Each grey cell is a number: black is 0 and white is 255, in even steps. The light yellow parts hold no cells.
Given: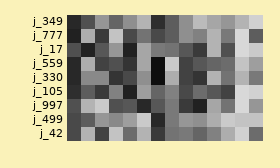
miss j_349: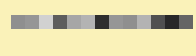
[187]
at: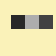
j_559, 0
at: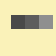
j_777, 6
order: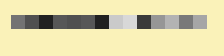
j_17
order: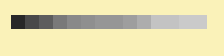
j_499
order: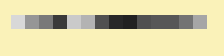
j_997
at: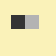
j_330, 9

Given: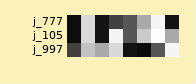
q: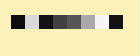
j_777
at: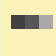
j_777, 3
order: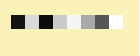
j_105
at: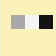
j_777, 5
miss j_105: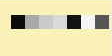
[253]

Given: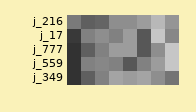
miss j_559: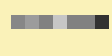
[87]
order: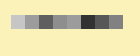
j_777
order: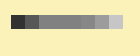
j_559
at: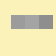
j_349, 4
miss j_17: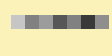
[135]
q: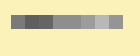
j_216
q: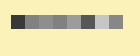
j_17

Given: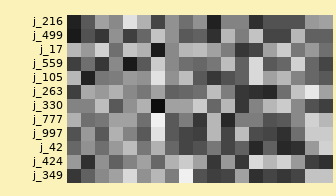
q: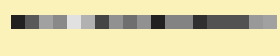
j_216
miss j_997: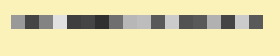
[76]
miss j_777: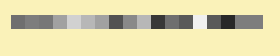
[177]
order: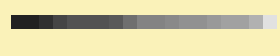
j_216
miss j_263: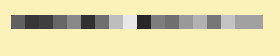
[169]
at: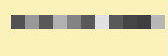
j_997, 0
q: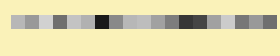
j_17

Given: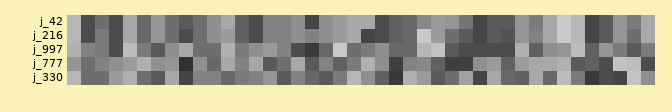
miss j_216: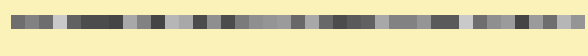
[83]
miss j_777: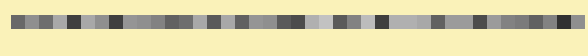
[136]
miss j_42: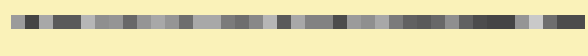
[117]
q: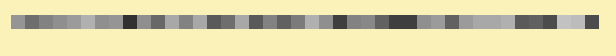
j_777
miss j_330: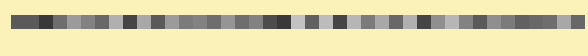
[161]

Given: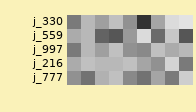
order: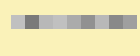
j_997
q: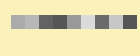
j_559

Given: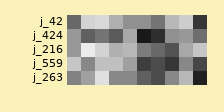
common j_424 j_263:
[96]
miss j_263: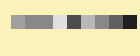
[130]
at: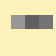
j_424, 0

